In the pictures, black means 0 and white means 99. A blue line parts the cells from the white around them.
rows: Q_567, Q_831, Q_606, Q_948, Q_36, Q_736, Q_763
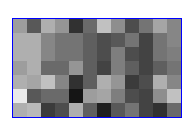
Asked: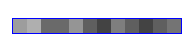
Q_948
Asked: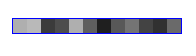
Q_763
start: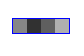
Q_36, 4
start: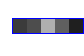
Q_763, 3
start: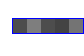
Q_606, 7

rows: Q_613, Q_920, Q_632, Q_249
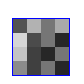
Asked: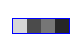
Q_920
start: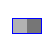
Q_613, 2
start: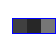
Q_632, 2
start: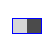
Q_920, 1

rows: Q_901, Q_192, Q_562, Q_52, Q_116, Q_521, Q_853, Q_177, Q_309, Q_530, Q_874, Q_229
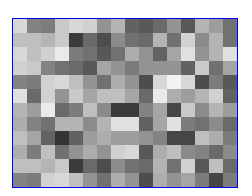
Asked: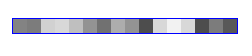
Q_116
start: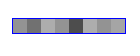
Q_229, 6
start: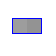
Q_309, 9

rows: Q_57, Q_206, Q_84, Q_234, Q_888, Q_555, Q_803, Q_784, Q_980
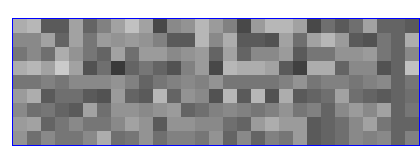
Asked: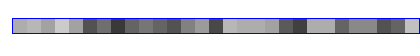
Q_234
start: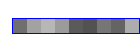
Q_206, 21
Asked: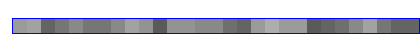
Q_784
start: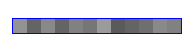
Q_980, 15

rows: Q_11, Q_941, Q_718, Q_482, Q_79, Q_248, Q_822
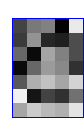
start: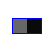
Q_718, 1
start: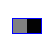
Q_11, 3
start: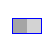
Q_79, 4
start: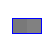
Q_11, 2
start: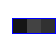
Q_248, 2

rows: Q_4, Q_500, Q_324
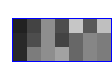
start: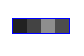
Q_4, 1
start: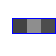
Q_4, 2

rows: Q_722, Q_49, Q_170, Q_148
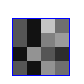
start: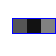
Q_49, 1
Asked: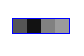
Q_49
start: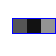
Q_148, 1
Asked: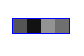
Q_148

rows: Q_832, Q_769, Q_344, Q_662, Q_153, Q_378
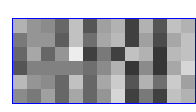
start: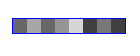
Q_378, 4
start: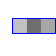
Q_769, 5
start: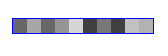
Q_378, 4
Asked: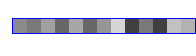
Q_378
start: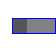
Q_662, 1
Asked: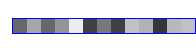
Q_344
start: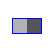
Q_832, 10

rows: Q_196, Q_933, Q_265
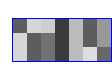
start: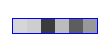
Q_196, 2
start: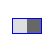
Q_265, 6
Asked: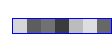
Q_265

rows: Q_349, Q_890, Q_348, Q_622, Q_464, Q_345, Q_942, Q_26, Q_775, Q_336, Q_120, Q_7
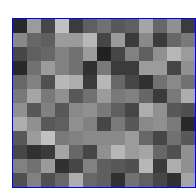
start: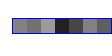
Q_348, 4
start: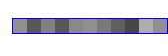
Q_942, 1
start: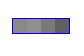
Q_942, 5

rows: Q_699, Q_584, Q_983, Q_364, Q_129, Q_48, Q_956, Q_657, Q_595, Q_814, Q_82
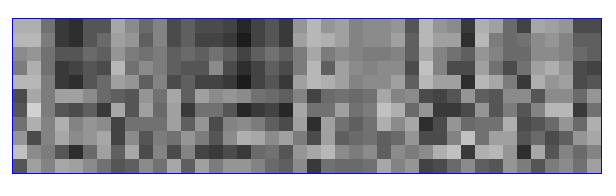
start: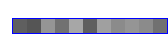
Q_48, 8
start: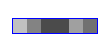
Q_364, 30

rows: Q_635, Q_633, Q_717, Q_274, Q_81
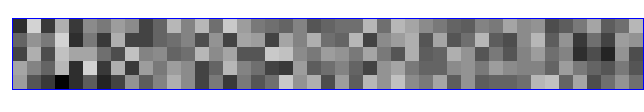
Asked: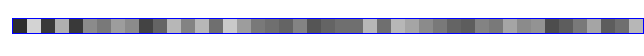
Q_635
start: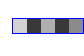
Q_635, 2
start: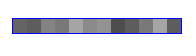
Q_635, 32
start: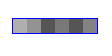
Q_717, 32
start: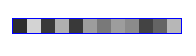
Q_274, 5
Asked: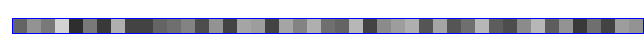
Q_633

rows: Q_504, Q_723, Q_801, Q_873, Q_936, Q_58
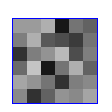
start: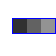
Q_58, 2
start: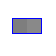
Q_936, 5
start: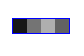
Q_873, 3
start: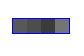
Q_723, 3
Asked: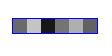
Q_873

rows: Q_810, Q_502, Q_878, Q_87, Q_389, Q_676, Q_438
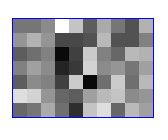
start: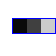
Q_878, 4
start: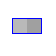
Q_438, 9

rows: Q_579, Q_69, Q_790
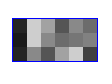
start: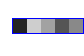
Q_579, 1
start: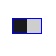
Q_69, 1

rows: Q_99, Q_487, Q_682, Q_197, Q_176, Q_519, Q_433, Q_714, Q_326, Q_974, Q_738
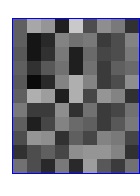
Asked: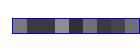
Q_433
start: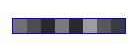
Q_738, 1
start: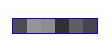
Q_326, 1
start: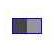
Q_519, 6
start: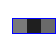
Q_682, 4
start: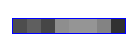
Q_974, 2

